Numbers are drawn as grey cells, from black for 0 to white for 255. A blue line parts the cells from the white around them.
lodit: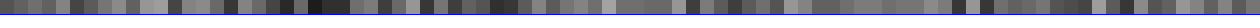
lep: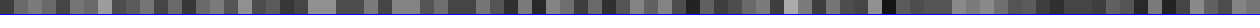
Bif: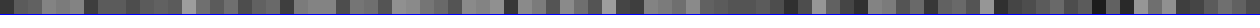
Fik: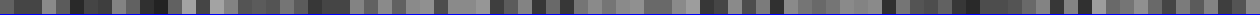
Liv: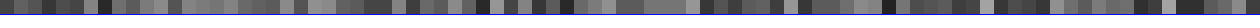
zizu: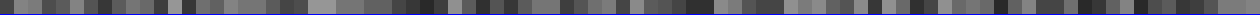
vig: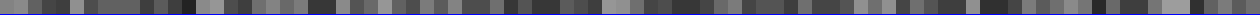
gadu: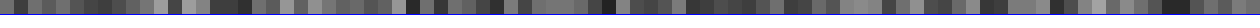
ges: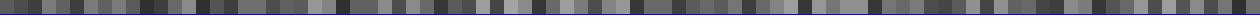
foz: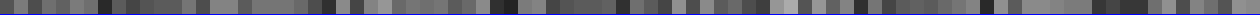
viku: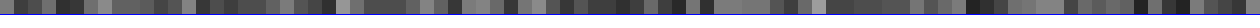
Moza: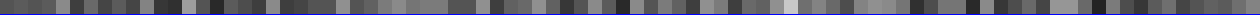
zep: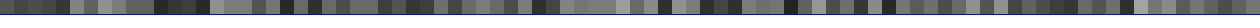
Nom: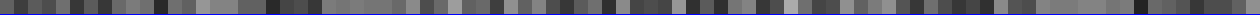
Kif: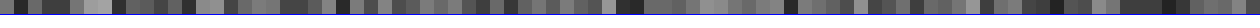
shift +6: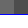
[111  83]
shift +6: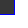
[61]
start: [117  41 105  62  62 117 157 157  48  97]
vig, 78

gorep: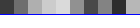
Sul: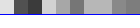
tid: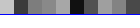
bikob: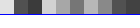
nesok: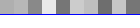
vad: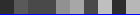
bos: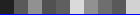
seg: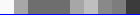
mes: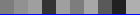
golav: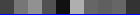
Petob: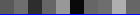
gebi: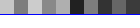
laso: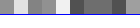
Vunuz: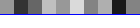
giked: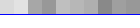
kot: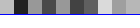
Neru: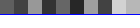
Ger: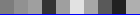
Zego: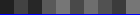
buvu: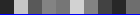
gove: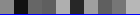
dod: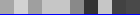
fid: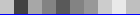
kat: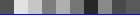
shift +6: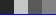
[ 45 204  95 137]
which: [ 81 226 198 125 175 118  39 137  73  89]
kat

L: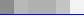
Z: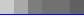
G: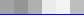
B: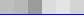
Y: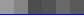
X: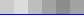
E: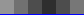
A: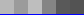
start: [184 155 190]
A, 1
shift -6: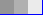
[143 170 229]
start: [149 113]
E, 1

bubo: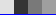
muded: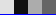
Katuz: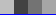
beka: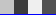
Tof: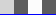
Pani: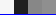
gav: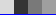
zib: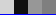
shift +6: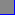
[141]
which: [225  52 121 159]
bubo
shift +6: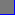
[127]
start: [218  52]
gav, 1
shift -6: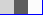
[206  87 246]
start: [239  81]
beka, 3

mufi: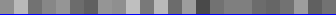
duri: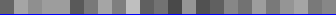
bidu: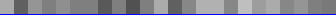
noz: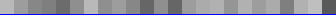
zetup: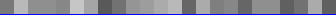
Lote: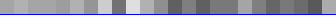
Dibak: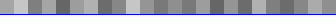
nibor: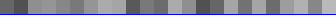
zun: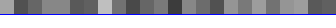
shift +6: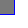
[127]
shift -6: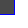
[67]
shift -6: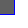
[90]

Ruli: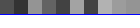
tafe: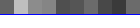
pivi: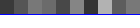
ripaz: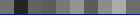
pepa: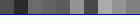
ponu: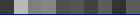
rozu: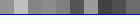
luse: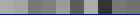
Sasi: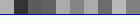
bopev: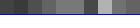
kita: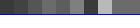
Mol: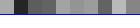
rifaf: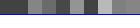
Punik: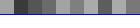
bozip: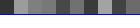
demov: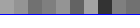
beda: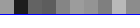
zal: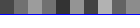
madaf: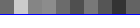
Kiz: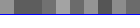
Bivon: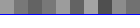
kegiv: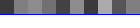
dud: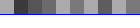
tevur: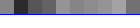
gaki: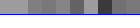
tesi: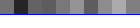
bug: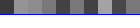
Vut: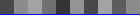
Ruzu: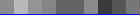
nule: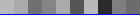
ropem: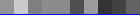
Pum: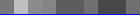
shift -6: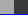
[164  52]
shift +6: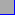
[176]
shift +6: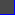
[78]
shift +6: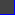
[72]
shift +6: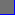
[119]

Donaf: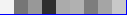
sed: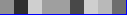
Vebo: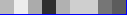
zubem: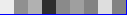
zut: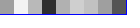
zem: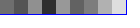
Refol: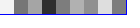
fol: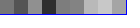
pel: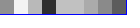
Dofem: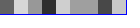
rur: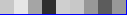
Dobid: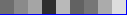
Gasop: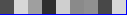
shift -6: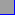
[153]
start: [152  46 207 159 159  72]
Dofem, 3
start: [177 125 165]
Donaf, 6
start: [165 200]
Donaf, 8
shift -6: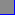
[132]
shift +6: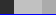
[ 52 199 199 177]

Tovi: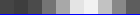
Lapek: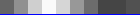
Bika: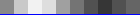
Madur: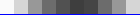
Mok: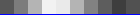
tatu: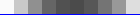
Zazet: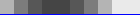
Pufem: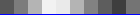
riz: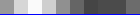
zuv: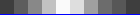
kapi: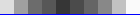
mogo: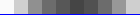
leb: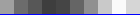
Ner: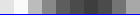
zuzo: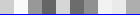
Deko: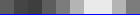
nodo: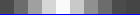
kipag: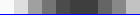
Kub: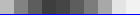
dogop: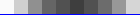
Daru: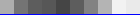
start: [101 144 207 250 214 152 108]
Lapek, 1
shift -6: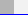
[174 236]
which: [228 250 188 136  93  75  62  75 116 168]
Ner
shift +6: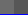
[114  93]

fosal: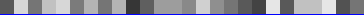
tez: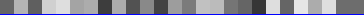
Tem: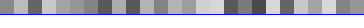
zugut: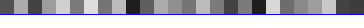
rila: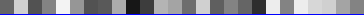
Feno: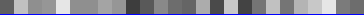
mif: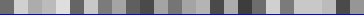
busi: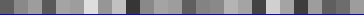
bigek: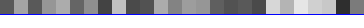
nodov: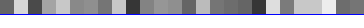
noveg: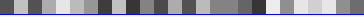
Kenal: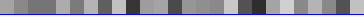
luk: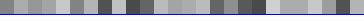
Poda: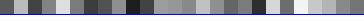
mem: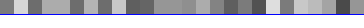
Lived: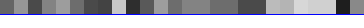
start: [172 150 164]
luk, 2
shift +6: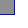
[149]
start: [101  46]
rila, 18

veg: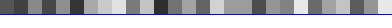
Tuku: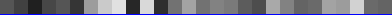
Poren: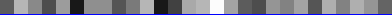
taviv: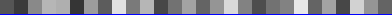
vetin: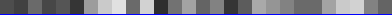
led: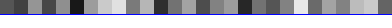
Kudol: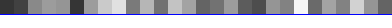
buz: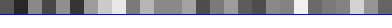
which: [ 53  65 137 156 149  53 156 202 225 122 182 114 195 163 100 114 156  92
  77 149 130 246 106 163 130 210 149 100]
Kudol
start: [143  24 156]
led, 5
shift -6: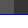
[79 47]
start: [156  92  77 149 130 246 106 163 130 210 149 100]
Kudol, 17
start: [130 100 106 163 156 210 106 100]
Tuku, 21
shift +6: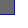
[112]

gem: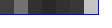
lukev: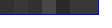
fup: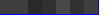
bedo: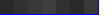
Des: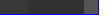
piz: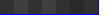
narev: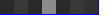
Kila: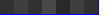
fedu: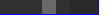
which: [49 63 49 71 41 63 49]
Kila
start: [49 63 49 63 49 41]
piz, 1
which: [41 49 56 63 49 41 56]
bedo
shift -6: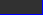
[43 43 43]
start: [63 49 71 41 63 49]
Kila, 2
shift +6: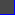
[77]
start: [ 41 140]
narev, 3

